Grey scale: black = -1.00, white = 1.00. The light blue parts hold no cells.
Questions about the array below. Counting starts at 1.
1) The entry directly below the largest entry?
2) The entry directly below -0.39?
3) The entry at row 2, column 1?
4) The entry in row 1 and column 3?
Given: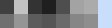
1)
0.17
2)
-0.17
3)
-0.12
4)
-0.60

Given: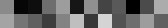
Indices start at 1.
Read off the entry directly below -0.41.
0.23
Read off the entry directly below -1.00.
-0.14
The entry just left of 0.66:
-0.57
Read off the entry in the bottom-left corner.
0.29
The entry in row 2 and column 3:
-0.25
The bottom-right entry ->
-0.25
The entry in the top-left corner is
0.08

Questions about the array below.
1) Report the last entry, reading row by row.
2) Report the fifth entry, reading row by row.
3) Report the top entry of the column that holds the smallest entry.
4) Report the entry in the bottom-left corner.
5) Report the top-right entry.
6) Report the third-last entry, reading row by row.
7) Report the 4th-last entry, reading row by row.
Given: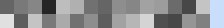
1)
0.00
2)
0.48
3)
-0.71
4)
0.76
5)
0.54
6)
-0.44
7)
-0.38

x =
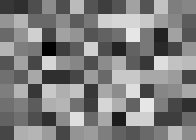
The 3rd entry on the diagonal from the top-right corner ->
-0.73
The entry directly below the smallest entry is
0.68
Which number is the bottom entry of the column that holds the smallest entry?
0.22
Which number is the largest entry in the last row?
0.47
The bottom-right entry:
0.10
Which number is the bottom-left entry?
-0.45
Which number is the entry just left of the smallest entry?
-0.06
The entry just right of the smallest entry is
-0.51
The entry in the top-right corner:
0.05
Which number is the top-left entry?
-0.57
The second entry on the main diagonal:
0.42
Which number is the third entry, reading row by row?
-0.39
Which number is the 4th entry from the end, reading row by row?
-0.18
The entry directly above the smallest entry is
-0.45
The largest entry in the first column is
0.42
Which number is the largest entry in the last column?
0.47
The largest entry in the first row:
0.52
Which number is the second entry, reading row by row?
-0.63
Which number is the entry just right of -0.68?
-0.45
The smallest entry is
-0.99
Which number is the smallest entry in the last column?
-0.63
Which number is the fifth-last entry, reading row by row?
-0.34
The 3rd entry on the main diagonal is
0.63
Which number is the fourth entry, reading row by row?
0.10
